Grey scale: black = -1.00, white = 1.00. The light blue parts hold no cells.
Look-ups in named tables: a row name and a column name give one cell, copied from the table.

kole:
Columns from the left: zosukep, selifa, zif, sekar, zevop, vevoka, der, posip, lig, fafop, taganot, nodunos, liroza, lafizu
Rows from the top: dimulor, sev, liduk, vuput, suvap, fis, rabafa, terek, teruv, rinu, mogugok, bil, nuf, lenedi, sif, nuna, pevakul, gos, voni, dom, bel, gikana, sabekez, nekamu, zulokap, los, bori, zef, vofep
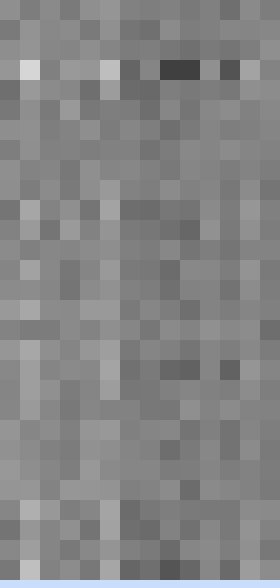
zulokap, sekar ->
0.18
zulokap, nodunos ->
0.05
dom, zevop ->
0.04
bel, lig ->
-0.07
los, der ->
-0.15
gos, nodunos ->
-0.01
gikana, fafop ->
-0.09
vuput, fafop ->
-0.50
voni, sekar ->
0.08
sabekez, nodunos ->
-0.10
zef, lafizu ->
-0.06
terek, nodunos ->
0.09
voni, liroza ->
0.17
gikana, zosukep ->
0.17
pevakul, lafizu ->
-0.14
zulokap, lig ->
0.09
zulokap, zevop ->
0.17
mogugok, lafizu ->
0.00
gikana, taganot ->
0.00
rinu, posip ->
-0.01
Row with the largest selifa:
vuput

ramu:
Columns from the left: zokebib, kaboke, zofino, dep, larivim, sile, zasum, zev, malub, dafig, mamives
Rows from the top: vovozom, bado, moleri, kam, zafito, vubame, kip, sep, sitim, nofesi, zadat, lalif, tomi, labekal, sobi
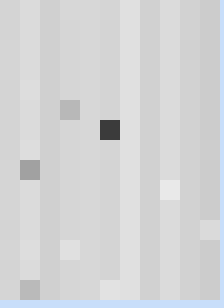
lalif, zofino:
0.63
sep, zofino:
0.63
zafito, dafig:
0.65
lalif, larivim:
0.69
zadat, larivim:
0.69
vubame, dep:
0.44
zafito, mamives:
0.60
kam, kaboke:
0.72

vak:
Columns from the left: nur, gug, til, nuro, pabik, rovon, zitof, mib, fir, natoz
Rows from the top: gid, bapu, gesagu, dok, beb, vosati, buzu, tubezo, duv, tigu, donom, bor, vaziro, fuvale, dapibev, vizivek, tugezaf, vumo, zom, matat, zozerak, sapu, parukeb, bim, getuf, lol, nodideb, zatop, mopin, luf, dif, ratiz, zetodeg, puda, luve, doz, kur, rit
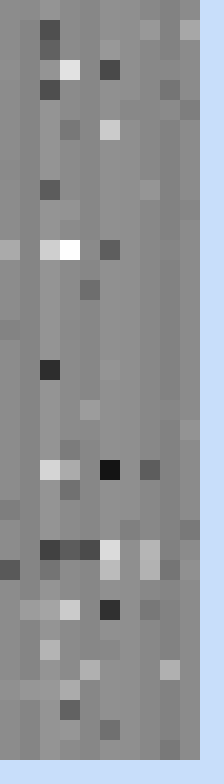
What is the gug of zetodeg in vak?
0.04
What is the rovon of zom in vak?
0.16
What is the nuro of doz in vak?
-0.23
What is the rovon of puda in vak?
0.13
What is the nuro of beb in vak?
0.09
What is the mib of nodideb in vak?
0.07
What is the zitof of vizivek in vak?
0.12
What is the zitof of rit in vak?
0.12
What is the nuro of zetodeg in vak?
0.09
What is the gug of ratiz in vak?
0.04
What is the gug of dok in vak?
0.04
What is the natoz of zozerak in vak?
0.09
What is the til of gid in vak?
0.16
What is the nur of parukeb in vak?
0.10
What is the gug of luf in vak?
0.04
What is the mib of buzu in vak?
0.07
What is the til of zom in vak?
-0.65
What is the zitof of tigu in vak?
0.12

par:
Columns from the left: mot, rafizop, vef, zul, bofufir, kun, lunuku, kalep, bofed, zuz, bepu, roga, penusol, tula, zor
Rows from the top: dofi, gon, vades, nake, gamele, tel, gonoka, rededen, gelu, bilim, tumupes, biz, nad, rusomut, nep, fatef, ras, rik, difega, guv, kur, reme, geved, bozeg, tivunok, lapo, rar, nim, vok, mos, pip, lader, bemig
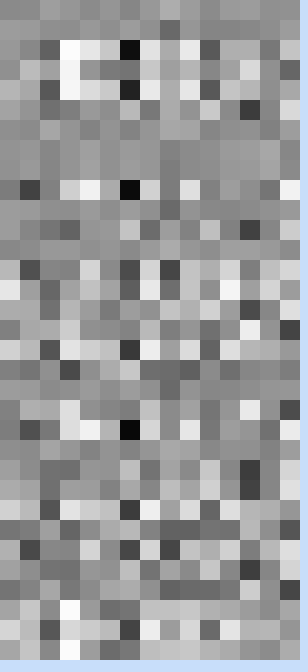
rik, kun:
0.51
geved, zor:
0.23
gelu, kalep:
0.18
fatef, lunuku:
0.23
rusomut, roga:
0.66
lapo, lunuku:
-0.53
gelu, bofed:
-0.02
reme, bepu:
-0.07
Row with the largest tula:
nep

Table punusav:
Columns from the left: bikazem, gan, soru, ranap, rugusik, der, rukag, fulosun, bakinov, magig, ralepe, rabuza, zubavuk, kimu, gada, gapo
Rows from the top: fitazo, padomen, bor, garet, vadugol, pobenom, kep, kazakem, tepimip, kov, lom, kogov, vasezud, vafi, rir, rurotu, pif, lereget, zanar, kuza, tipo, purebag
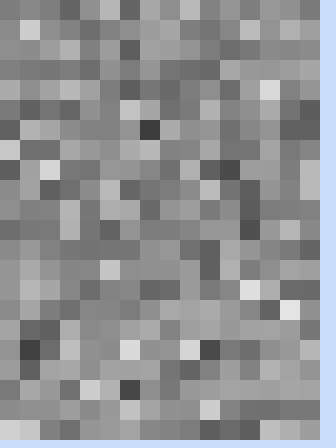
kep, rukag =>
0.15
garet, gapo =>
0.30
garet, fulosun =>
0.17
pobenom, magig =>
-0.04
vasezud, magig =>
-0.11
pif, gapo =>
-0.07
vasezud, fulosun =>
0.14
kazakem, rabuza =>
-0.09
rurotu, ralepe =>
0.33
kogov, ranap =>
0.39
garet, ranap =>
-0.02
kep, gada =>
-0.24
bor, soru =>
0.23
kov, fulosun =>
-0.08
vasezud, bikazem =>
0.08
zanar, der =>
0.27
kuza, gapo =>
0.28
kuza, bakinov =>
-0.06
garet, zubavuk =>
0.20
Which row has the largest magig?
lereget

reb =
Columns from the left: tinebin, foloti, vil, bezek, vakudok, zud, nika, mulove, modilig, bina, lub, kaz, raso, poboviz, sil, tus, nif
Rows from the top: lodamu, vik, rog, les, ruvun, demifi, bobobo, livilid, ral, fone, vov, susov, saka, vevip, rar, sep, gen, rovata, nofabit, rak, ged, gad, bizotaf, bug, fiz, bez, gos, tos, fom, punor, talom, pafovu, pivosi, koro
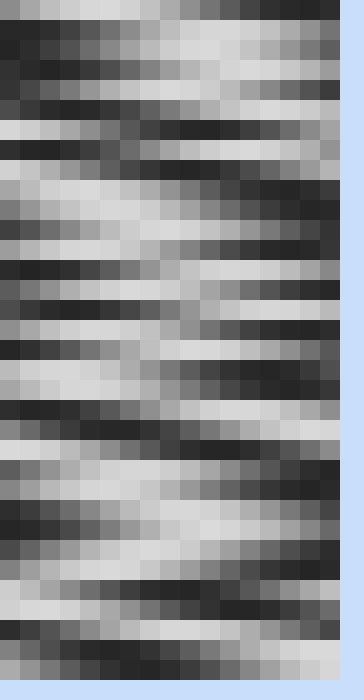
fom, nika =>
0.67
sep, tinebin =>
-0.40
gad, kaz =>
0.15
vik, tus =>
0.14
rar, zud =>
0.63
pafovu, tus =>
-0.26
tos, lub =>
0.43

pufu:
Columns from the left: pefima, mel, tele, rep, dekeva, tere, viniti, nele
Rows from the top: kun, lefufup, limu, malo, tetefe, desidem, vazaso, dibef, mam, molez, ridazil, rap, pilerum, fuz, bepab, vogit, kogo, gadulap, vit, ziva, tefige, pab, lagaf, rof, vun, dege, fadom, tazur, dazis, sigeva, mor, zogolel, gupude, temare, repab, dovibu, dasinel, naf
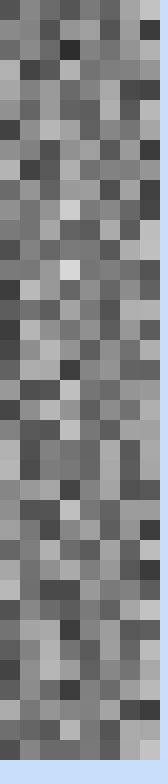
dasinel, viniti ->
0.34
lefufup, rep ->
0.17
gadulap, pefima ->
-0.44
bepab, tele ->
0.19
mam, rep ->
0.37
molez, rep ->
0.21
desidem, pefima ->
0.14
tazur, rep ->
-0.15
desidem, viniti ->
-0.32
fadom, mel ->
-0.06
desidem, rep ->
-0.23
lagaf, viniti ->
-0.30
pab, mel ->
-0.30
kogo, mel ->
0.42
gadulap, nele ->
0.37
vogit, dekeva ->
-0.06

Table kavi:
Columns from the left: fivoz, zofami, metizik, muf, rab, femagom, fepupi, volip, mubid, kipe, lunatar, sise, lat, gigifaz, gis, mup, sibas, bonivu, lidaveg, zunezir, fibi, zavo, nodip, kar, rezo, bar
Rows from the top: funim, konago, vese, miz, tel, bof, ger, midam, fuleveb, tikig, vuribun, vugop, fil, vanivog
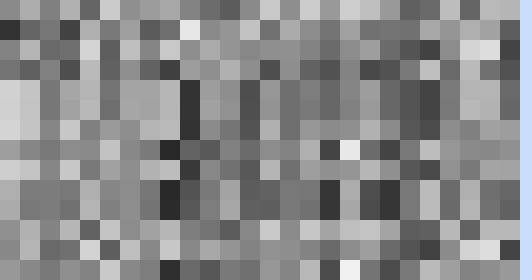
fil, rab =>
0.65
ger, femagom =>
0.21
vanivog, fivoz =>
0.19
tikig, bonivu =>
0.36
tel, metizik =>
-0.07
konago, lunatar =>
0.08
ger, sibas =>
0.09
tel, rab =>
0.41
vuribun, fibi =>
-0.06
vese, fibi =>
-0.34
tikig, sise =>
0.28
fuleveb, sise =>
-0.11
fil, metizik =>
-0.18
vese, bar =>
-0.47
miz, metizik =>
0.01
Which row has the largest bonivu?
vanivog

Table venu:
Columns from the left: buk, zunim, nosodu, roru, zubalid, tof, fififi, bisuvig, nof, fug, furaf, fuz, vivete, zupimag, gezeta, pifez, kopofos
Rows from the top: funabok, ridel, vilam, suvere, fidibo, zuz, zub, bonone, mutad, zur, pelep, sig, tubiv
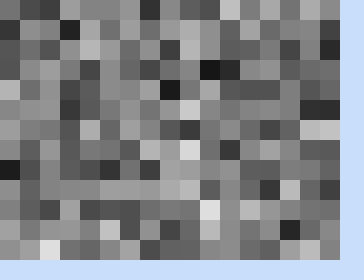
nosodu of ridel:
0.01
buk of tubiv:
0.13
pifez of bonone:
-0.28
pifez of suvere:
-0.17
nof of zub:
-0.32
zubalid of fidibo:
-0.29
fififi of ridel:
0.23
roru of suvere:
-0.04
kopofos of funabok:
0.08
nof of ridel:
0.20
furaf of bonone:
-0.13
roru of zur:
0.06
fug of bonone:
0.69
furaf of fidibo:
0.31
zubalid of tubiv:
-0.20
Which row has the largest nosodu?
tubiv

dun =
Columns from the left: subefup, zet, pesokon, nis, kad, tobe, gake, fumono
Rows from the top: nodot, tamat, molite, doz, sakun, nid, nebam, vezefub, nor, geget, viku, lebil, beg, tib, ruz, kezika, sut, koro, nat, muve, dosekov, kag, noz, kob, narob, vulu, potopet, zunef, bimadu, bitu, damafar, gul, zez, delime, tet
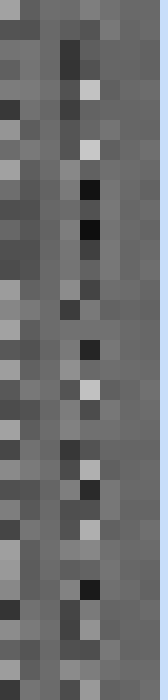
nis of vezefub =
-0.34
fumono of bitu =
-0.22
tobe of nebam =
-0.09
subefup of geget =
-0.14
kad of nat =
-0.18
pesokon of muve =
-0.13
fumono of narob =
-0.18
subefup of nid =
-0.56
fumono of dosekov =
-0.15
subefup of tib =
-0.40
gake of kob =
-0.19
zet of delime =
-0.26
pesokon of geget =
-0.22
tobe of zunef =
-0.12
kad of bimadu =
-0.22

